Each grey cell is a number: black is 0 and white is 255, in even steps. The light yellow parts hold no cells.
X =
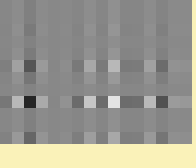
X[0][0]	135
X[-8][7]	145
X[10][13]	132
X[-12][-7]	144
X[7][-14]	131
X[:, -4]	[140, 140, 143, 139, 143, 161, 145, 139, 185, 140, 140, 153]
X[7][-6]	135
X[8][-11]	146
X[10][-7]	144
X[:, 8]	[134, 134, 132, 135, 132, 122, 131, 135, 108, 134, 134, 127]
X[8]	[119, 184, 38, 170, 135, 146, 107, 198, 108, 228, 108, 110, 185, 81, 155, 152]
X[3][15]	137
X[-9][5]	137
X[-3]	[135, 140, 129, 139, 136, 137, 134, 141, 134, 143, 134, 134, 140, 132, 138, 137]
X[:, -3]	[132, 132, 128, 133, 129, 108, 126, 134, 81, 132, 132, 117]
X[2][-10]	132
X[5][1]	161
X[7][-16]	135
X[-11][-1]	138
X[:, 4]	[136, 136, 136, 136, 136, 135, 136, 136, 135, 136, 136, 136]
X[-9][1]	139
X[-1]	[130, 153, 102, 148, 136, 140, 126, 158, 127, 168, 126, 127, 153, 117, 143, 142]
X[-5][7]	139
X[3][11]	135
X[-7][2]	85
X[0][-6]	134
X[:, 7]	[141, 141, 145, 140, 145, 168, 148, 139, 198, 141, 141, 158]
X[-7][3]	154
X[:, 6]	[134, 134, 132, 134, 132, 121, 131, 135, 107, 134, 134, 126]

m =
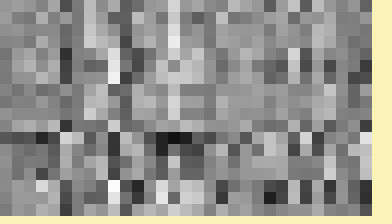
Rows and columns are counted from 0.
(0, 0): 150
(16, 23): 69
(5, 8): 105
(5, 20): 164
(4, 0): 116
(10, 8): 110
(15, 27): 55
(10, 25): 102
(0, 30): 98
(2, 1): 147
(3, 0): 133
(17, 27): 132
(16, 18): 56
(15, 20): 138
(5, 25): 75
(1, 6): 120
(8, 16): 158
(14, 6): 145
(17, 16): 169
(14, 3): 69
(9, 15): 131
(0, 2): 149
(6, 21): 155
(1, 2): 120
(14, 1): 113
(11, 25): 211
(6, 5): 68
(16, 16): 201
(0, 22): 92
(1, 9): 94
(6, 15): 200
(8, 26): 169
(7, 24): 134
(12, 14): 114
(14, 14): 155
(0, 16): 165
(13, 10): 111
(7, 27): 196

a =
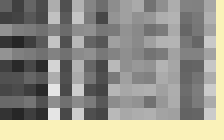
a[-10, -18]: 97
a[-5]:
[63, 41, 72, 42, 212, 74, 179, 102, 71, 185, 144, 152, 147, 179, 166, 99, 101, 198]
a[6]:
[81, 82, 102, 88, 173, 80, 170, 117, 79, 122, 160, 133, 129, 171, 161, 102, 116, 172]
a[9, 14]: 160
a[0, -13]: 80
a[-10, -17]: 64
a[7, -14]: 229
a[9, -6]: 176
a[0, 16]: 129
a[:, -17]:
[64, 68, 127, 37, 128, 41, 82, 76, 106, 38]
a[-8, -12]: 141
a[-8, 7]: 144
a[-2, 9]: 140
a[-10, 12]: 114
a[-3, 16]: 125
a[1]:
[64, 68, 88, 73, 193, 90, 197, 123, 71, 148, 160, 145, 151, 174, 179, 111, 121, 176]
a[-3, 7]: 78
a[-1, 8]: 70
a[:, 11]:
[170, 145, 137, 138, 133, 152, 133, 173, 146, 173]
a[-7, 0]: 52
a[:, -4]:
[173, 179, 170, 180, 162, 166, 161, 173, 172, 160]
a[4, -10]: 120
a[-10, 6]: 178
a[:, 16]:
[129, 121, 119, 102, 130, 101, 116, 125, 123, 101]

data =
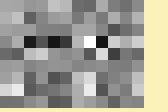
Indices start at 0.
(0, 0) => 167
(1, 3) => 132
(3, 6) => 182
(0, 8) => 171
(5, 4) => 148
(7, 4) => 116
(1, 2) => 96
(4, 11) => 105
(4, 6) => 147
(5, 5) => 147
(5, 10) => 124
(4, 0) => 106
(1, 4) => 155
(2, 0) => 161
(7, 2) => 90
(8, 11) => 132
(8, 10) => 136
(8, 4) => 89
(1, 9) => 173
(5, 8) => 143
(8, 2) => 138
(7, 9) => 145
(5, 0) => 154
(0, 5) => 184
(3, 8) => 21
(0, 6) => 108
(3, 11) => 206
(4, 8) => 218
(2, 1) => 155
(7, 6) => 174
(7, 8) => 84

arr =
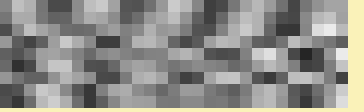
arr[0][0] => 133
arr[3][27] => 118
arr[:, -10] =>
[119, 158, 175, 178, 79, 105, 196, 94, 107]
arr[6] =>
[150, 116, 98, 98, 146, 181, 163, 143, 73, 72, 123, 174, 182, 164, 101, 64, 80, 164, 193, 196, 152, 84, 59, 97, 190, 194, 169, 125, 65]
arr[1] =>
[118, 171, 170, 119, 98, 100, 143, 173, 166, 140, 89, 109, 152, 168, 189, 147, 96, 64, 104, 158, 189, 178, 119, 77, 71, 137, 183, 194, 161]
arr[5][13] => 132
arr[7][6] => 87
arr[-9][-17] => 112
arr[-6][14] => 102
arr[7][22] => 185
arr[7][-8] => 170
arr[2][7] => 109
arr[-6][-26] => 96
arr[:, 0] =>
[133, 118, 77, 152, 96, 105, 150, 74, 80]
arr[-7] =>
[77, 136, 190, 165, 147, 110, 106, 109, 142, 157, 128, 138, 176, 151, 157, 124, 83, 79, 130, 175, 201, 178, 102, 55, 54, 134, 221, 234, 185]
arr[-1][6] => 110
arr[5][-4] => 63
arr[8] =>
[80, 55, 108, 185, 205, 174, 110, 56, 94, 135, 164, 159, 157, 121, 120, 137, 137, 119, 121, 107, 132, 175, 185, 149, 93, 56, 98, 160, 220]
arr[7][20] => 123
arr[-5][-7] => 223
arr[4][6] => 129
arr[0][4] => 74
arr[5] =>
[105, 49, 72, 156, 197, 197, 137, 80, 78, 104, 151, 163, 158, 132, 117, 128, 139, 132, 127, 105, 118, 157, 186, 167, 128, 63, 69, 126, 195]
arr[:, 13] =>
[152, 168, 151, 164, 131, 132, 164, 104, 121]
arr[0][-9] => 162
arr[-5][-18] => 121

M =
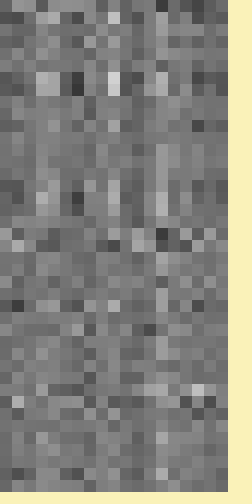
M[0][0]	100
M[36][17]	115
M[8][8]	126
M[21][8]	129
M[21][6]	106
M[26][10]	113
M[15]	[87, 86, 118, 131, 154, 112, 96, 150, 115, 164, 103, 93, 121, 149, 108, 122, 88, 105, 88]
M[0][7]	135
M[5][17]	116
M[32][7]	110
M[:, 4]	[140, 171, 117, 142, 130, 120, 164, 164, 120, 132, 147, 129, 127, 116, 135, 154, 149, 141, 128, 92, 88, 135, 127, 99, 125, 152, 126, 106, 136, 126, 128, 130, 101, 136, 136, 113, 125, 143, 120, 137, 132]
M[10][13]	132
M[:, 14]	[107, 106, 130, 101, 137, 119, 112, 106, 143, 136, 114, 126, 137, 140, 123, 108, 108, 113, 135, 100, 98, 142, 131, 122, 122, 103, 123, 142, 121, 140, 106, 136, 122, 150, 112, 119, 135, 134, 122, 111, 142]
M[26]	[112, 127, 122, 120, 126, 124, 129, 107, 126, 108, 113, 110, 115, 135, 123, 108, 120, 111, 112]
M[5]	[125, 113, 129, 115, 120, 119, 113, 135, 110, 144, 104, 123, 132, 96, 119, 125, 99, 116, 108]
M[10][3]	129
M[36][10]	123
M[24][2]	119
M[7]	[90, 83, 103, 165, 164, 90, 55, 130, 113, 199, 84, 103, 149, 170, 106, 140, 92, 112, 84]
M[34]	[112, 91, 121, 124, 136, 108, 103, 144, 109, 148, 106, 111, 121, 123, 112, 117, 84, 109, 98]
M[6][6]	62
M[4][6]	115
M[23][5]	115
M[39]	[97, 79, 99, 137, 137, 96, 81, 138, 128, 145, 102, 92, 125, 171, 111, 130, 123, 115, 100]
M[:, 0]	[100, 80, 116, 99, 112, 125, 86, 90, 114, 103, 95, 116, 114, 115, 106, 87, 101, 99, 111, 153, 133, 115, 114, 139, 111, 89, 112, 135, 106, 107, 116, 102, 125, 93, 112, 114, 107, 108, 106, 97, 103]
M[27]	[135, 117, 109, 109, 106, 131, 153, 88, 137, 117, 134, 95, 75, 115, 142, 137, 111, 124, 127]
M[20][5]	110
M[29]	[107, 135, 117, 145, 126, 119, 111, 93, 124, 134, 101, 98, 117, 156, 140, 123, 128, 110, 120]
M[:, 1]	[148, 76, 102, 93, 134, 113, 98, 83, 129, 135, 99, 133, 125, 113, 118, 86, 82, 105, 135, 94, 170, 116, 125, 97, 106, 61, 127, 117, 111, 135, 108, 134, 124, 173, 91, 119, 130, 127, 120, 79, 133]
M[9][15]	113
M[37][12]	109
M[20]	[133, 170, 136, 93, 88, 110, 112, 120, 91, 74, 115, 165, 148, 81, 98, 83, 156, 120, 136]
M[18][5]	120
